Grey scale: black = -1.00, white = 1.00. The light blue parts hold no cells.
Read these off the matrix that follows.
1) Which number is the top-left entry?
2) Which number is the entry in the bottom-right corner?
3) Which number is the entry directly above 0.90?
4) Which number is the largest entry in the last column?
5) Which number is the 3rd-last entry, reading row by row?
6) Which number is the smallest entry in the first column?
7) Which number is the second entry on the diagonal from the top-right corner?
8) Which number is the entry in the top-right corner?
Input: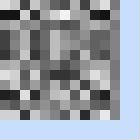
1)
0.74
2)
0.03
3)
-0.40
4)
0.23
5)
0.31
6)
-0.84
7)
-0.84
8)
-0.06

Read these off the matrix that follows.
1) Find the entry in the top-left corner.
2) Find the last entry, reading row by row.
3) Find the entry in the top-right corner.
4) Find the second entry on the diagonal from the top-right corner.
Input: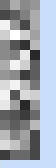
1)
-0.08
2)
-0.44
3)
0.18
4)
0.00

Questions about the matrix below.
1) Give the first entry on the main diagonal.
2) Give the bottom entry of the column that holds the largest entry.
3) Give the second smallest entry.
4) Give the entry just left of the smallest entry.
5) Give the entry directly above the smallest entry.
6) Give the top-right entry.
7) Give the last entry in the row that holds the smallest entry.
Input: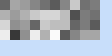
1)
-0.20
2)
0.96
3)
-0.37
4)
0.86
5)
0.13
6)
-0.03
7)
0.30

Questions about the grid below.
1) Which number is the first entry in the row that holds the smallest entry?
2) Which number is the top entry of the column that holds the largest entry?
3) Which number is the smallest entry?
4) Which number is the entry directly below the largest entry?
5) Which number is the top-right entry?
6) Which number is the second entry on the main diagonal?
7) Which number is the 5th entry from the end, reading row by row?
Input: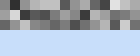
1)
0.06
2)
0.77
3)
-0.62
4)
-0.11
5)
0.34
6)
0.69
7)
0.15

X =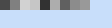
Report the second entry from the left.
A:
0.00
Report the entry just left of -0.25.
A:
0.36
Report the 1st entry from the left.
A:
-0.43

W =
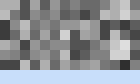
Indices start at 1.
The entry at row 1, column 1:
0.37
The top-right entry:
-0.07
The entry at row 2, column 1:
0.47
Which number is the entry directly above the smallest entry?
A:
0.64
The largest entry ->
0.74
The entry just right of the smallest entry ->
0.01
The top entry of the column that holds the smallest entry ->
0.55
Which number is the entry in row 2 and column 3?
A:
-0.35
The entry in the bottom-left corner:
-0.45
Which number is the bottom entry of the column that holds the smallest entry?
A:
-0.63
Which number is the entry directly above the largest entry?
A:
-0.17
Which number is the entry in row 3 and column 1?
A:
-0.53
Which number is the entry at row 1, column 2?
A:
0.37
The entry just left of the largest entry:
0.55
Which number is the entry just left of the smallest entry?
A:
-0.17
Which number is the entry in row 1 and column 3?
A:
-0.35

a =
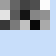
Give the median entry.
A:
-0.04
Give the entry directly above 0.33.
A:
0.14
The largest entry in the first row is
0.98
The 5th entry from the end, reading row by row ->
-0.57

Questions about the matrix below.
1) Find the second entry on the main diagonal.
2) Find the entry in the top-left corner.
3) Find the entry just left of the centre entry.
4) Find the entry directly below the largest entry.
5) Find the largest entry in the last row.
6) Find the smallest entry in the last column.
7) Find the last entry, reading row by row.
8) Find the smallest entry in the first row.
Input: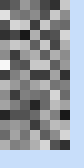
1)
0.00
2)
-0.45
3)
0.28
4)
-0.53
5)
0.67
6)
-0.81
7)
-0.62
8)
-0.62

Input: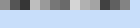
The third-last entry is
-0.49
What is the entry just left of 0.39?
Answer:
0.67
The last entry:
0.03
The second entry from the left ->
-0.33

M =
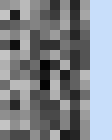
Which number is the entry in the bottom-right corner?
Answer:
0.12
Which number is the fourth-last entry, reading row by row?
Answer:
0.46
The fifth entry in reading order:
-0.07
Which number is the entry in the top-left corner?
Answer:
0.12
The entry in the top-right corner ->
0.22
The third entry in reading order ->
0.46
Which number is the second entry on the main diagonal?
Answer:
-0.80
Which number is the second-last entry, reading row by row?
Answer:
-0.71
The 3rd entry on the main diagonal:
-0.07
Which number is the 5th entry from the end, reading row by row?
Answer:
-0.34
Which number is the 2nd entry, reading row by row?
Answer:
0.22
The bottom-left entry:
-0.15
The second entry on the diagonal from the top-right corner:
-0.63

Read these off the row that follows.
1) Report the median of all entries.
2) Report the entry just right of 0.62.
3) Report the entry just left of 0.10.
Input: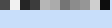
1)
0.10
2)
-0.90
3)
-0.08

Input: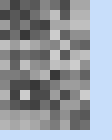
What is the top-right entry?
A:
0.31
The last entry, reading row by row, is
-0.13
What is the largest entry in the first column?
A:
0.50
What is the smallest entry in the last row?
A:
-0.23
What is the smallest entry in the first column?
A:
-0.49
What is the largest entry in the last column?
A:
0.60
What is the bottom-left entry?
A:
0.41
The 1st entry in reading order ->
-0.03
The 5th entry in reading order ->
0.05
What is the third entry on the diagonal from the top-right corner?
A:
0.31
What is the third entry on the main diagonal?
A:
-0.03
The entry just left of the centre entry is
0.13
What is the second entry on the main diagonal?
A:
-0.31
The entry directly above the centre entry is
-0.31
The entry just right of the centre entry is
0.50
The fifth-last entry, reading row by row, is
0.13
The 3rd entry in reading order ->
-0.23
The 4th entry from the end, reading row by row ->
-0.03
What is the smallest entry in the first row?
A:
-0.49
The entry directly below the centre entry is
0.41

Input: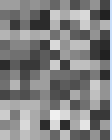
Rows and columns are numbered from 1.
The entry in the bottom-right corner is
-0.38
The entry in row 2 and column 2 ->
-0.20
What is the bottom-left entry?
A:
0.50
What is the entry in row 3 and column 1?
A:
0.15
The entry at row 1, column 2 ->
0.24
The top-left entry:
0.24
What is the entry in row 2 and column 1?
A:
-0.12
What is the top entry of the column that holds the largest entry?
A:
-0.20
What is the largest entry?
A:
0.88
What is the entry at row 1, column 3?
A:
0.05
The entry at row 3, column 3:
-0.12
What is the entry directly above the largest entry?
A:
-0.20
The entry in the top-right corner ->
-0.46

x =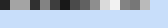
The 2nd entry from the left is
0.29
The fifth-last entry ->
0.71
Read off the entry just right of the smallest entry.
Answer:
-0.42
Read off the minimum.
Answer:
-0.81
